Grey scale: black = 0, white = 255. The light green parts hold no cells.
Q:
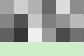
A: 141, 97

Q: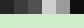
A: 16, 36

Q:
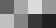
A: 152, 192

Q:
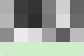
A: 100, 139

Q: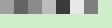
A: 126, 160

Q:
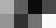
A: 72, 148

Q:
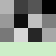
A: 2, 120
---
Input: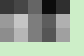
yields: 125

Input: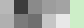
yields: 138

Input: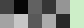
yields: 97

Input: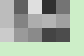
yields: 173

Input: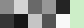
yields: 105

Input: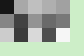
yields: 147
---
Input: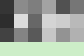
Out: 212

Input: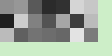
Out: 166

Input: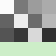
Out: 237

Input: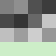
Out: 52

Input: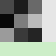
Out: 125

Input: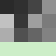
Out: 54

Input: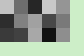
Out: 161
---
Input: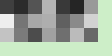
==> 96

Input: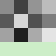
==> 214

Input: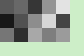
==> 141

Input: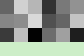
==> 81

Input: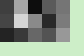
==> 138

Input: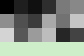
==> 169

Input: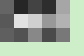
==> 208

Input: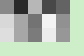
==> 115

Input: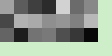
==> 149
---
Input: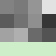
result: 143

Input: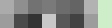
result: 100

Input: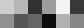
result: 243

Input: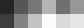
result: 112

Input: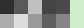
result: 68

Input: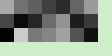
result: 29

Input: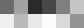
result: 128

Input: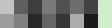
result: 109

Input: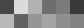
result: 124
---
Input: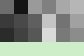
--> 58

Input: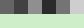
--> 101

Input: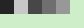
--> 111

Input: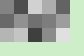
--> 99

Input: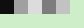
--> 160

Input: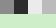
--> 187
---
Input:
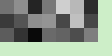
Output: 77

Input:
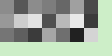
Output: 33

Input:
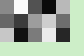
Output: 235

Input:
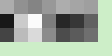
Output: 91

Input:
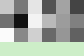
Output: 150

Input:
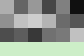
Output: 121

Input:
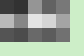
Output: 92
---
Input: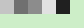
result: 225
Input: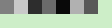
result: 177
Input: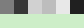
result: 232
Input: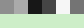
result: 246
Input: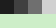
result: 111
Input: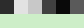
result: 9
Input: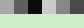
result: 135
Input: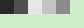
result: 195
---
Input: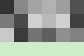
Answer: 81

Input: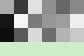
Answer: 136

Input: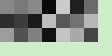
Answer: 107

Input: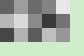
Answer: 233

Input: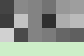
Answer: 158

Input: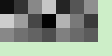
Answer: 143
